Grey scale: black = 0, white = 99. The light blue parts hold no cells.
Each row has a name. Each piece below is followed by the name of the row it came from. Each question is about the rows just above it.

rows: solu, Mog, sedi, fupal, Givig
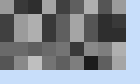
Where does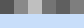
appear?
Givig
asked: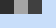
solu
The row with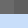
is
fupal
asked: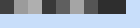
sedi

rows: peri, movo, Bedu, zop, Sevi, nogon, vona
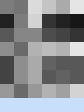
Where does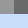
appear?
vona
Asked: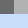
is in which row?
zop
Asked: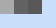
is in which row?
Sevi
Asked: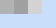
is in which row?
vona

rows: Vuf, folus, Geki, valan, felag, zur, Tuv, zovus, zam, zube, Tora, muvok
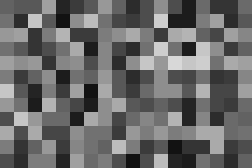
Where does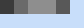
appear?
Tuv
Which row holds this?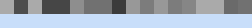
zube

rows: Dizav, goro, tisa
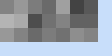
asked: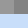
tisa
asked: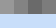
tisa
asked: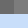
tisa

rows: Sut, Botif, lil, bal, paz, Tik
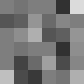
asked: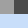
paz
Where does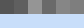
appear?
Botif

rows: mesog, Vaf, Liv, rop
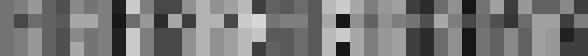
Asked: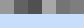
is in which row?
rop
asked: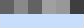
rop
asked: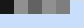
Vaf
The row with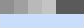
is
Liv

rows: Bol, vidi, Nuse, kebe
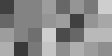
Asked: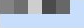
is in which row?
Nuse
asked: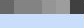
vidi

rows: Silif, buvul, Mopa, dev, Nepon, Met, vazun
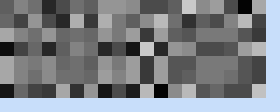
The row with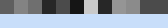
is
dev
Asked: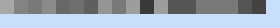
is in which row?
Nepon
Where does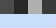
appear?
buvul
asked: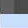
buvul
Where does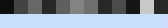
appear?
dev
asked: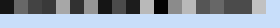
vazun

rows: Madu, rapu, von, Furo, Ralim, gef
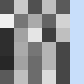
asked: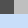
Madu
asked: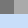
rapu
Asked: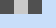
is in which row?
Madu
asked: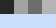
Ralim
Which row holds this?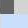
rapu
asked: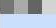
rapu

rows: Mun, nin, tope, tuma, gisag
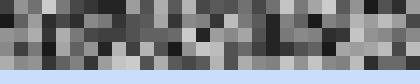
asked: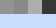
tope
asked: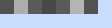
gisag

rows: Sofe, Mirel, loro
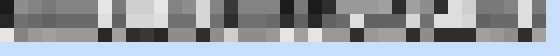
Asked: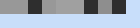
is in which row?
loro
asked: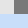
Sofe
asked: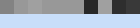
loro
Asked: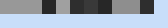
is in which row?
loro
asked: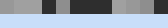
loro
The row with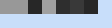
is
loro

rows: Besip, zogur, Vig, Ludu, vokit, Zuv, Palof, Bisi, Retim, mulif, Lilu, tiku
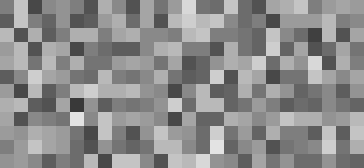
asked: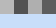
Vig
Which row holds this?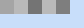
vokit
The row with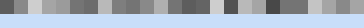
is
Zuv

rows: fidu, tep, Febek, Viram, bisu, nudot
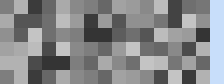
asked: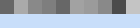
nudot
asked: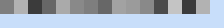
nudot

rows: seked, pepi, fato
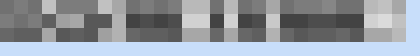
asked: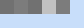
seked
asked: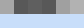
fato
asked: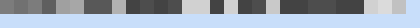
pepi

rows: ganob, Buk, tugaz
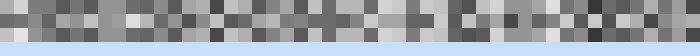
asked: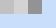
ganob
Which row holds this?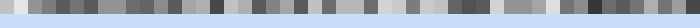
tugaz

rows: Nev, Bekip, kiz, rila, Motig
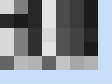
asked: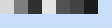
rila
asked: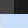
rila
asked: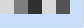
kiz
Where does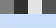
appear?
rila
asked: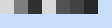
kiz
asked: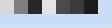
Nev
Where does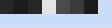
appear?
Bekip

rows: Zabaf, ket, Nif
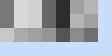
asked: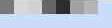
Zabaf
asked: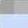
Zabaf

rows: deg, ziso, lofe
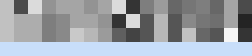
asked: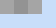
deg
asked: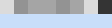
deg
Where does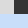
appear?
deg
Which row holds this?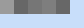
deg
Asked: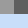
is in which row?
lofe
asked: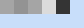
deg
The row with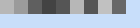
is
lofe

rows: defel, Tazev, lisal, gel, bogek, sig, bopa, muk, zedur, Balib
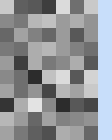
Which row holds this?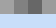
lisal
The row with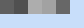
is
Balib
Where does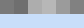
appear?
gel

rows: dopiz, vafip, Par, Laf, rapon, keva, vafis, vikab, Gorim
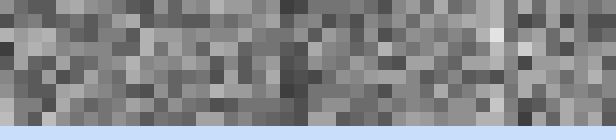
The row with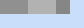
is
Gorim
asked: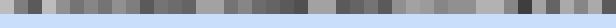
Gorim

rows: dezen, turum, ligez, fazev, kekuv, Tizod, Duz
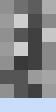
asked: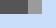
Tizod
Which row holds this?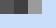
Duz
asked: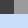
Duz

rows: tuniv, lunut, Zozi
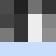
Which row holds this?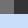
tuniv
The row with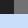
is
tuniv
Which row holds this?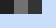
tuniv
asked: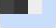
lunut
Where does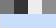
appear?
Zozi

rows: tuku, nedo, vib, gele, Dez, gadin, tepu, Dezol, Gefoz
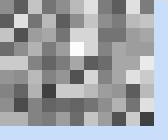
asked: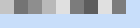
tuku
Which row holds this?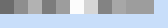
gele
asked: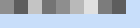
tuku

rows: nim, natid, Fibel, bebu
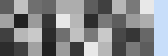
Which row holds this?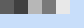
nim
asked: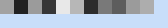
natid
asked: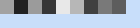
bebu
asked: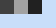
bebu
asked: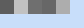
nim
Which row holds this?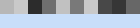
Fibel
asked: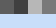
nim

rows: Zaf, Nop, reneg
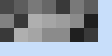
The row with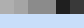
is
reneg
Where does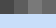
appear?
Zaf
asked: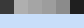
Nop

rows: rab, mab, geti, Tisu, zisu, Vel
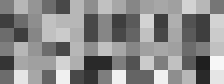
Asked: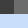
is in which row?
mab
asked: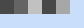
geti
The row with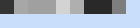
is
zisu
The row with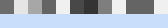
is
Vel

